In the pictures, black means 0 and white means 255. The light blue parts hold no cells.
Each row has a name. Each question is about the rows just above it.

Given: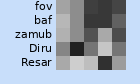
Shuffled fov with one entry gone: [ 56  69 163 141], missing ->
[63]
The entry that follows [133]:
[33]
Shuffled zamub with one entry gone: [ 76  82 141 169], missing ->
[177]
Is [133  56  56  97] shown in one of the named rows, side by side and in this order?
no
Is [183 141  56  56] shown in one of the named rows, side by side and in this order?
yes
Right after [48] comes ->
[156]

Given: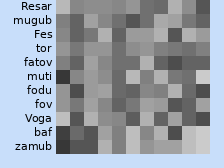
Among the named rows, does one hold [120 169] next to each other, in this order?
no
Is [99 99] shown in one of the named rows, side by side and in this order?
yes
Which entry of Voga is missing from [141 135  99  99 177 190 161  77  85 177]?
[93]
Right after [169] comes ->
[161]

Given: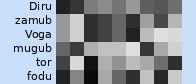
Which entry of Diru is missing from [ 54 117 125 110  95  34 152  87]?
[140]
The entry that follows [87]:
[110]
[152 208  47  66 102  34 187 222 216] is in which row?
Voga
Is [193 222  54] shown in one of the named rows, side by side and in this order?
yes
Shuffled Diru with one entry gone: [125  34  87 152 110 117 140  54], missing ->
[95]
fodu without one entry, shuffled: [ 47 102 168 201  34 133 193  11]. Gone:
[40]
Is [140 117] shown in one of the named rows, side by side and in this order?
yes

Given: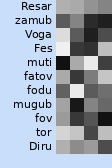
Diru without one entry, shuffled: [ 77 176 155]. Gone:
[140]
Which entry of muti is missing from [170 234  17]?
[63]
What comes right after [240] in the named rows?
[56]
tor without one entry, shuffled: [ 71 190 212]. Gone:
[197]
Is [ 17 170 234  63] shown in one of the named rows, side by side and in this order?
yes
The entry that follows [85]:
[17]
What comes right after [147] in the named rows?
[132]

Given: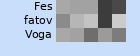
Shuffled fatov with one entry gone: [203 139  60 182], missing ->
[195]
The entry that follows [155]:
[124]
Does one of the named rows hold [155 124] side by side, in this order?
yes

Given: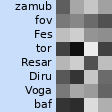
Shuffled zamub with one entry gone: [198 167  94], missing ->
[161]
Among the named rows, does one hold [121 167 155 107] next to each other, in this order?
no
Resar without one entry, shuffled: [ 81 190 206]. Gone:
[182]

